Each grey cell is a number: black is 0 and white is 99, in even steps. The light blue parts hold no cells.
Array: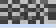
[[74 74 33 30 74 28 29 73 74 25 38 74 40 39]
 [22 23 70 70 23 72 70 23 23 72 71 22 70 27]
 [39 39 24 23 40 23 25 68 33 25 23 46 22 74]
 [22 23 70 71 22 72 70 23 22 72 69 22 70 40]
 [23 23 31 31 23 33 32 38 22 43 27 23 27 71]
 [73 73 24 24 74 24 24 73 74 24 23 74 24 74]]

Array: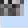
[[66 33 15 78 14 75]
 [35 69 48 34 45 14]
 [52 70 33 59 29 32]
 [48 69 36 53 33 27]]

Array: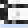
[[97 96 11 17 97 94 89]
 [13 24 93 35 13 42 13]
 [98 98 12 20 97 94 93]
 [96 96 13 12 97 97 80]
 [97 97 12 21 97 91 92]
 [13 22 94 31 12 49 13]]

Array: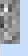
[[43 51 59 62 57]
 [49 59 31 74 38]
 [55 53 48 94 33]
 [60 47 73 60 61]
 [58 56 38 63 47]
 [68 56 36 54 49]
 [62 60 23 68 49]
 [62 60 57 48 63]
 [58 47 51 76 56]
 [39 49 56 69 70]
 [51 57 60 46 40]]

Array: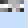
[[65 50 21 37 67 69]
 [74 97 94 99 85 70]
 [60 20 58 49 21 83]]

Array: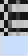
[[ 8  8  8 78 10  9 41]
 [76 79 78  8 53 79 72]
 [76 79 78  8 50 79 74]
 [ 9  8  8 79 16  8 20]
 [ 9  8  8 79 12  8 21]
 [75 79 79  8 47 79 73]
 [75 78 78  8 40 79 74]
 [ 9  8  8 79 15  8 21]
 [77 79 79  8 68 79 65]]
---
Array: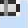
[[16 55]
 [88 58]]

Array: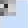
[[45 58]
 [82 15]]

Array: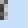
[[66 36]
 [27 73]]

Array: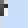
[[43 84]
 [31 18]]

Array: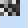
[[77 65]
 [14 54]]

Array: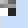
[[74 67]
 [49 57]]
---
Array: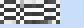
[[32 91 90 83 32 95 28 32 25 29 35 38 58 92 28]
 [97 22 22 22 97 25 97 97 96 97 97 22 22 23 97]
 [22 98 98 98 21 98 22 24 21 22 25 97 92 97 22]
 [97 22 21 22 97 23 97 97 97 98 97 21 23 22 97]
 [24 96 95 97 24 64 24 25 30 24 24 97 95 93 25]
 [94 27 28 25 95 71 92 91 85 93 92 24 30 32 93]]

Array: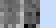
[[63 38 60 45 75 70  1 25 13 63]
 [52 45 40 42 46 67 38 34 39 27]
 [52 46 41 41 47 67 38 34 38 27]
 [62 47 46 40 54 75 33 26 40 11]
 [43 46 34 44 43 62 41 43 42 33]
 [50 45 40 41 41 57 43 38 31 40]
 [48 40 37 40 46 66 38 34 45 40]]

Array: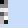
[[73 13]
 [69 97]
 [34 68]
 [91 93]
 [54 55]
 [ 1 49]]

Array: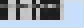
[[13 13 77 76 13 74 76 76 14 71 12 11 13 12 12 76]
 [11 11 77 76 11 77 76 77 11 76 11 12 11 11 11 77]
 [11 11 75 74 13 77 75 77 11 76 12 14 12 11 14 75]
 [36 31 65 68 30 25 34 65 33 18 56 32 70 51 24 71]
 [11 11 77 77 11 77 77 77 11 76 11 11 12 11 12 77]]

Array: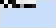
[[85  0 91 11  1 60  1  4 14]
 [ 2 94  0 10 95 89 91 94 93]]

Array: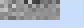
[[52 62 44 43 58 50 58 56 63 52 57 51 57 58 61]
 [55 53 58 65 61 67 55 56 57 59 57 57 56 57 53]
 [72 76 56 49 57 53 61 56 47 56 54 57 55 61 51]
 [53 68 46 79 57 57 62 42 65 47 62 43 57 57 65]
 [72 64 57 43 57 63 24 78 27 23 44 48 40 54 37]]

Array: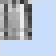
[[66 44 55 52 59 85 60 42]
 [81 28 64 58 70 93 52 21]
 [61 49 63 54 63 79 45 50]
 [71 39 60 64 65 91 55 31]
 [72 37 62 65 66 92 54 27]
 [76 33 67 66 70 91 49 24]
 [69 41 66 67 70 91 43 31]
 [76 30 80 69 81 91 30 21]
 [80 30 77 47 76 91 35 26]
 [56 55 68 31 63 21 42 82]]

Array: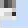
[[88 87 87 92]
 [94 81 80 19]
 [93 94 93 78]
 [62 26 38 56]
 [62 27 39 57]]
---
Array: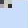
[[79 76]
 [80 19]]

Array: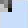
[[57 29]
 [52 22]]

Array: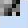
[[73 70]
 [48 45]]

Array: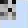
[[21 78]
 [63 78]]

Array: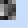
[[ 9 40]
 [43 33]]

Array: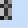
[[19 58]
 [45 24]]

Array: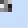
[[57 76]
 [54 11]]

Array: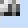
[[92 81]
 [85 30]]
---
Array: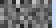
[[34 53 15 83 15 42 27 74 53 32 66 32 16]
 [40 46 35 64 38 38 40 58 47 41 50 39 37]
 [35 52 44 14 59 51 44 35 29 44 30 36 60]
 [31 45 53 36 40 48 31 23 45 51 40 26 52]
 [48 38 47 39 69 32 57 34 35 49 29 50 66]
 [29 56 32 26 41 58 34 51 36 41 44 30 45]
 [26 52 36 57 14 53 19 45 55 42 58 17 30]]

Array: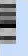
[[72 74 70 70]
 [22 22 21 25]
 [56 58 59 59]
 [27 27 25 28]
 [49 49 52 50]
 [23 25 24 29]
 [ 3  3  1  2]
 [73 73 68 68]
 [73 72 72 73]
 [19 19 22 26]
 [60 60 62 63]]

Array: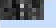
[[20 30  8 22 39 27 25 11 15 26 18]
 [24 28  4  9 76 19 33 12 12 32 20]
 [ 8 19 19  8 26 20 22 41 23 31 25]
 [23 20 14  7 52 16 28 25 21 31 23]
 [19 15 25  6 32 14 23 42 26 31 25]]

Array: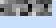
[[60 49 49 39 39 22 55 60 33 25 32 27 79]
 [46 43 59 59 56 60  2 56 58 55  8 58 47]
 [47 42 59 75 45 52 12 68 62 51 33 70 11]
 [46 38 41 72 18 15 56 82 43 35 42 38 55]]

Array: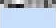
[[61 55 78 95 85 66 51 68 57 64 27 64 30 27]
 [60 19 25  7 16 65 62 75 61 68 29 54 70 86]]

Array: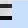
[[84 87 86]
 [14 18 15]
 [84 85 83]
 [85 87 83]
 [ 5  3  6]]
